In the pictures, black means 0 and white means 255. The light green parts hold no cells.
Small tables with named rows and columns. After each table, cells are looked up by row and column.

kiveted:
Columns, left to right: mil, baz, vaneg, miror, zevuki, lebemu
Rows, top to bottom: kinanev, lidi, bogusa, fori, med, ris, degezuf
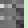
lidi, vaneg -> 171
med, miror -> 99
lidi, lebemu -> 137
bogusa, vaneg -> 121
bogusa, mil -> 102
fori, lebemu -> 69
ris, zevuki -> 56
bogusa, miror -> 117
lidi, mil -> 218
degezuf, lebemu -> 45
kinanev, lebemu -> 106
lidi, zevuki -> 135
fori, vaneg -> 120
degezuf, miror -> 122

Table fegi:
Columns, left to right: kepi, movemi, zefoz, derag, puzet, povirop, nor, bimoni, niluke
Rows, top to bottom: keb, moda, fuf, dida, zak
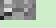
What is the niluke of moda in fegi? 110
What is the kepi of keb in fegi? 109
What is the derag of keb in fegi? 135
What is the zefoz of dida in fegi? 45
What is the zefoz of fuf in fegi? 223
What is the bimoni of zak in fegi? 133
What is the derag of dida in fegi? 152
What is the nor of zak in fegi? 133
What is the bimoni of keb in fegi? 140
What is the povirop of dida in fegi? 160
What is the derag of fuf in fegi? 104
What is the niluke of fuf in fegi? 125
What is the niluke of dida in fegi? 122
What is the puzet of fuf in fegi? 100
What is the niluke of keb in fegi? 129
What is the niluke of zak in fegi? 120
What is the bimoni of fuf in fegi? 116
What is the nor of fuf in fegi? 178
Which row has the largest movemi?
fuf

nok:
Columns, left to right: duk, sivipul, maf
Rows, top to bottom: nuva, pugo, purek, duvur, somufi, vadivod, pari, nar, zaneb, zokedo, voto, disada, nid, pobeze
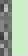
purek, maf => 105
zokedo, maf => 100
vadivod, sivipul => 117
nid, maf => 102
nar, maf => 120
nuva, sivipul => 93
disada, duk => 172
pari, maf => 123
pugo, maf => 100
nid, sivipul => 144

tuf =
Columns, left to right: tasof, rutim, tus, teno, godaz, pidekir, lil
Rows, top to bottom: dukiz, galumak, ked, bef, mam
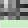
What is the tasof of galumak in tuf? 89
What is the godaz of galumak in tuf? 64
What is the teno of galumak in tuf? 152
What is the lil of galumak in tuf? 33
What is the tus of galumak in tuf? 119
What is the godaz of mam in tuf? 79
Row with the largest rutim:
dukiz

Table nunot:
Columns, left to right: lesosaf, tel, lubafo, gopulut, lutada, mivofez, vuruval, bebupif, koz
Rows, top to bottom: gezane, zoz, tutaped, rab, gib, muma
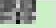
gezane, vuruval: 119
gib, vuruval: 119
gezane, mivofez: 98
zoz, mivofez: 92
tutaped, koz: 72
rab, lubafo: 164
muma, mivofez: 171
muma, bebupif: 118
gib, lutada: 84
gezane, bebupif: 115
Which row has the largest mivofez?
muma

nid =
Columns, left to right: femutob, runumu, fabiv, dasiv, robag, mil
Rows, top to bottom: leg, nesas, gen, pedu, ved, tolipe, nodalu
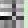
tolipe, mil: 167
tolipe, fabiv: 143
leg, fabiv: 144
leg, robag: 171
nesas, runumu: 205
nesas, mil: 197
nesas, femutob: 220
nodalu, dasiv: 98
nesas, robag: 205
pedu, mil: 201
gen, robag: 152

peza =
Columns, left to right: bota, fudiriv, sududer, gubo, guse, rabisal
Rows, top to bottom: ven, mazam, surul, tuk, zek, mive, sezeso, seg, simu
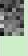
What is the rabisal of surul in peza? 67
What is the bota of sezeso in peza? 202
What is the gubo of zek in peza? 100
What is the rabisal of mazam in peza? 140
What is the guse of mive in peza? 114
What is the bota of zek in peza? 196
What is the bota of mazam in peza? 18
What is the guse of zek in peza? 42
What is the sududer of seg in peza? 141
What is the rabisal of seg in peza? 149
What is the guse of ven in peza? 101
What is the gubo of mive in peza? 122
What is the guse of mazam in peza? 99
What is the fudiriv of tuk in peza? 113

